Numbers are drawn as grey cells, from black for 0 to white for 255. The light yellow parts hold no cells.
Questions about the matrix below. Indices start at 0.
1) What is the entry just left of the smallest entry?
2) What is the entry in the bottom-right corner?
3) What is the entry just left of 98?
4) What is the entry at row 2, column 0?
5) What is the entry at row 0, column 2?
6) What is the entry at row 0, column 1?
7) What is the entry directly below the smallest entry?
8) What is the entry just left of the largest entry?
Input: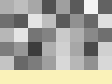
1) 151
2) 216
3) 244
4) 183
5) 167
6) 190
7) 124
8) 90

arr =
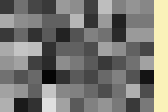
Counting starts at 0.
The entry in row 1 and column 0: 170
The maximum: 223
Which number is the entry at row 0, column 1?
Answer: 113
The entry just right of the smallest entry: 49
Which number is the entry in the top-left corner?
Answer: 57
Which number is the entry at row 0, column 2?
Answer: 70
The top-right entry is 135
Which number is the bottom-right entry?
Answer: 121
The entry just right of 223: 162
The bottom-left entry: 176
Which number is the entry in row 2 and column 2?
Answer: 49
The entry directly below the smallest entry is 196
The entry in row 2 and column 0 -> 57
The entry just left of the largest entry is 49
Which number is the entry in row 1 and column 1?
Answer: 141
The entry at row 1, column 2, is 135
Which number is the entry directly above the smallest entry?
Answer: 42

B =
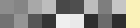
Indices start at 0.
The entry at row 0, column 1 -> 133
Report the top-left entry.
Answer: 141
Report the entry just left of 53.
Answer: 86
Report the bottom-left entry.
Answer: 114
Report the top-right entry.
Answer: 197

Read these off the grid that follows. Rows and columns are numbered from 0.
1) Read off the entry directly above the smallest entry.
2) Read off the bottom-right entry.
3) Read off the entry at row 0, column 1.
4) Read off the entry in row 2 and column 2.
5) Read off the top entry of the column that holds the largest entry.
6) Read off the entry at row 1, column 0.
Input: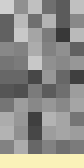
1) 91
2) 123
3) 144
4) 165
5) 208
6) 97

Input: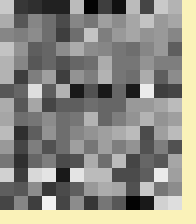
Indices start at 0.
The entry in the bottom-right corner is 222
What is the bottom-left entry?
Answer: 69
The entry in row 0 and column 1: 55
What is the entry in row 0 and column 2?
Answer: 47
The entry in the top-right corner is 179
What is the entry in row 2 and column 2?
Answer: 140
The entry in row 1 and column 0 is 172
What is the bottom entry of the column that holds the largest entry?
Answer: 241
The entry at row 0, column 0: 201
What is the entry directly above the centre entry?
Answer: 81
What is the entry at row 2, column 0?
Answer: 134
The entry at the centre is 110
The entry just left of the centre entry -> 94
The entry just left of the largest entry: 62
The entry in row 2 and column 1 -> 126

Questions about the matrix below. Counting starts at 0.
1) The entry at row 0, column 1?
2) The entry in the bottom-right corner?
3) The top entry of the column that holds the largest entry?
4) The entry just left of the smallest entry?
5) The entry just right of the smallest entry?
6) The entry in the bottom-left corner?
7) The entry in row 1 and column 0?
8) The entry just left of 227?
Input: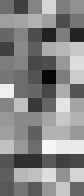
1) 64
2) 103
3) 213
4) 83
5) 125
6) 89
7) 158
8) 103
